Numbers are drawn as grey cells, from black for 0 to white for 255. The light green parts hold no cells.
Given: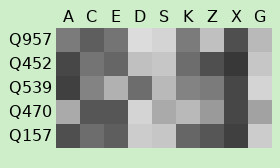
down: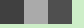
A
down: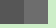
C

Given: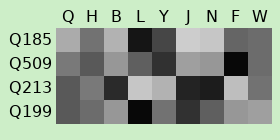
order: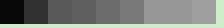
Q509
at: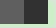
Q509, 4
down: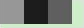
N
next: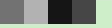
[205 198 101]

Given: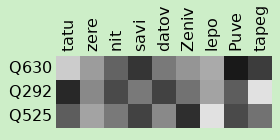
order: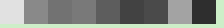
Q525
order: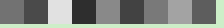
Q525
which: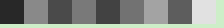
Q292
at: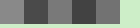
Q292, 2
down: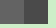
nit

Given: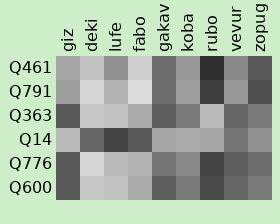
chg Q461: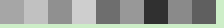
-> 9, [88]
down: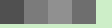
zopug
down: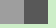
giz

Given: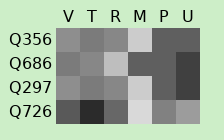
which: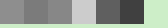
Q297
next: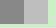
[95 95 64]
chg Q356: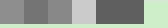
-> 2, [123]

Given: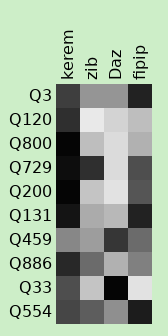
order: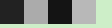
Q131
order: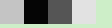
Q200
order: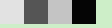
Q200
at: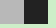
Q131, 3
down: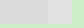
Daz
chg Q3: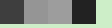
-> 3, [149]
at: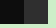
Q729, 1

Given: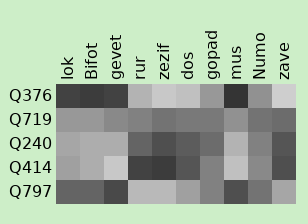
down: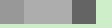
Bifot
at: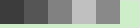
Q414, 5
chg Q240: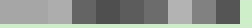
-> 2, [173]
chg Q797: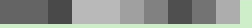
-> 10, [166]

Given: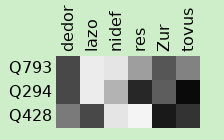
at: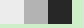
Q294, 2
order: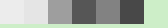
Q793
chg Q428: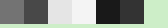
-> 1, [122]
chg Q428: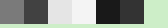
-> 2, [72]
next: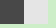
[244  25  51]
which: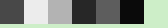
Q294
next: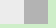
[39 93 10]

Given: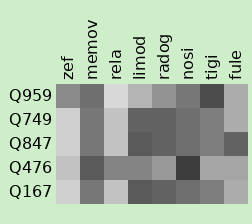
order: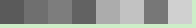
Q167
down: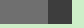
nosi
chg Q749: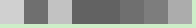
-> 2, [119]
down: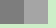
tigi
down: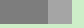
tigi
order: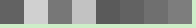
Q847
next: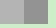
[119  75 172]

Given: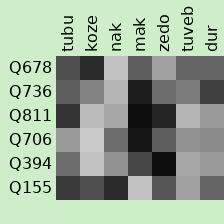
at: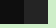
Q811, 4
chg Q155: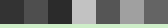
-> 1, [58]
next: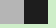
[108 123  64]
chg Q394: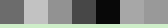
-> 5, [14]
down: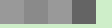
dur
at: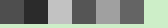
Q155, 2

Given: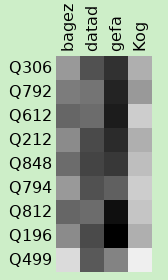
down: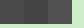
datad
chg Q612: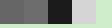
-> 4, [205]
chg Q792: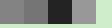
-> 1, [124]
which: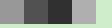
Q306

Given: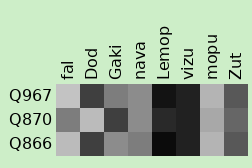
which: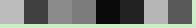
Q866
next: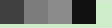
[ 33 180  88]
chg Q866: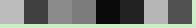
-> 8, [88]
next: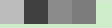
[ 11  33 180]
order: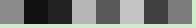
Q967

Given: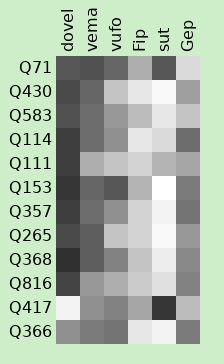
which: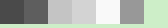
Q265
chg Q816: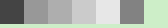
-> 5, [224]

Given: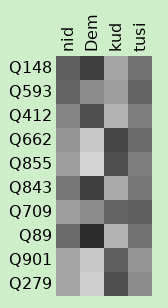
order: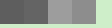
Q709
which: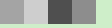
Q279

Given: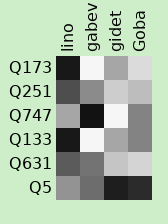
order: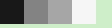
Q133
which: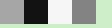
Q747

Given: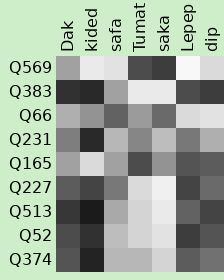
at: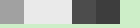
Q383, 3
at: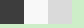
Q569, 5
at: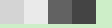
Q513, 4

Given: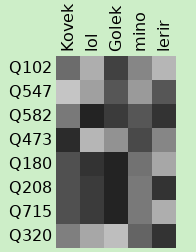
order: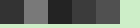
Q208
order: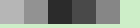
Q473
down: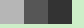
lerir
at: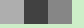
Q102, 2

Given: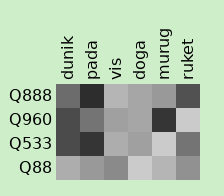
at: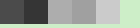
Q533, 1
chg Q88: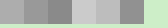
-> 5, [181]
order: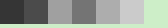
Q533
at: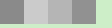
Q88, 3
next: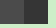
[173 160 203]
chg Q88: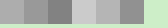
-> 3, [138]
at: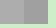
Q533, 3

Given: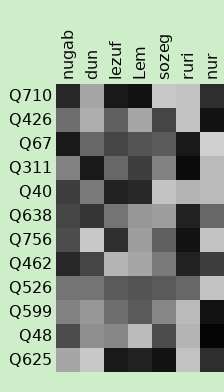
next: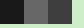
[129  11 186]
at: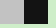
Q426, 6
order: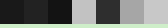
Q625
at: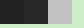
Q40, 3
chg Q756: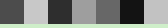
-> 5, [96]
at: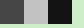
Q426, 5
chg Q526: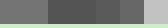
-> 3, [90]

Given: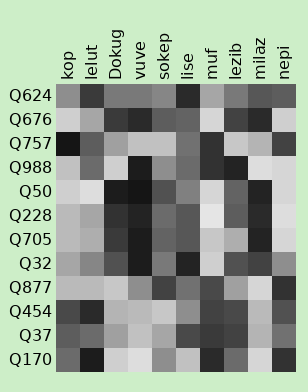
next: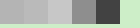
[ 73 186  81]
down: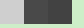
muf
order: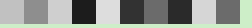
Q170
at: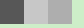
Q705, 6

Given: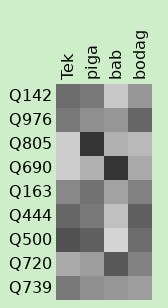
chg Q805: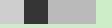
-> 3, [177]
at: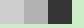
Q690, 1

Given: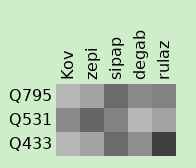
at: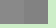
Q795, 4
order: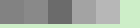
Q795
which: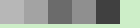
Q433
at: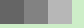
Q531, 2

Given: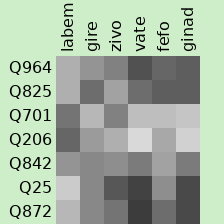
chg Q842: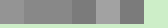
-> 3, [142]
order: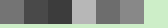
Q872
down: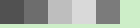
vate
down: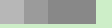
gire

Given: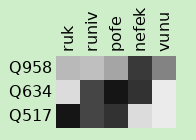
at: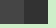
Q517, 2
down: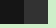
pofe
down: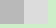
ruk
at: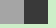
Q958, 3
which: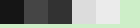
Q517
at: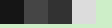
Q517, 1

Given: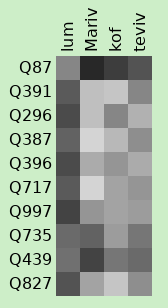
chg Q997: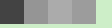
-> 3, [163]
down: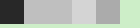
Mariv

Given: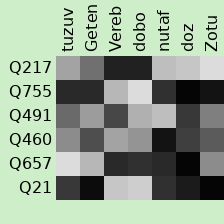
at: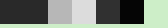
Q755, 1
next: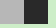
[48 41  5]

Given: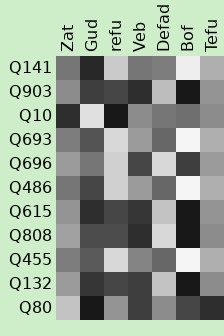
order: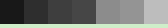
Q903
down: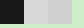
refu
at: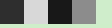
Q808, 4
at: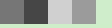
Q486, 1
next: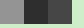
[ 54 195  24]

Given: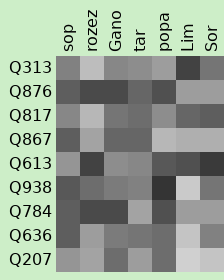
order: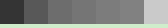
Q938
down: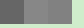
tar

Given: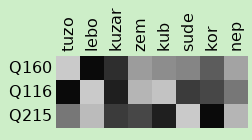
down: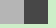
zem
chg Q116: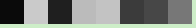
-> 4, [181]
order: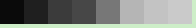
Q116
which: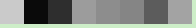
Q160

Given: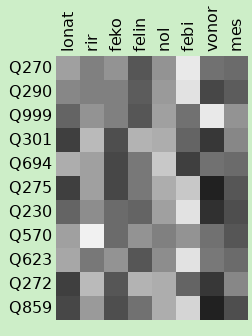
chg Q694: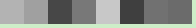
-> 1, [173]
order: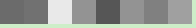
Q270
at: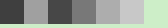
Q275, 1
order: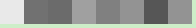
Q270

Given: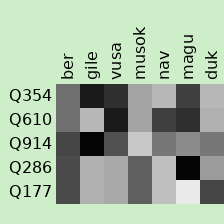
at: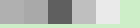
Q177, 2
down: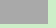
vusa
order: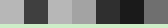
Q354
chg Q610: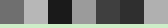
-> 4, [163]
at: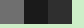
Q354, 1
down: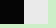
magu
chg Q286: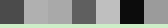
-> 6, [5]

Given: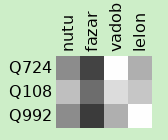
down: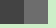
fazar
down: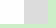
vadob
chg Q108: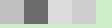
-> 4, [198]
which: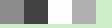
Q724
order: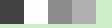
Q724

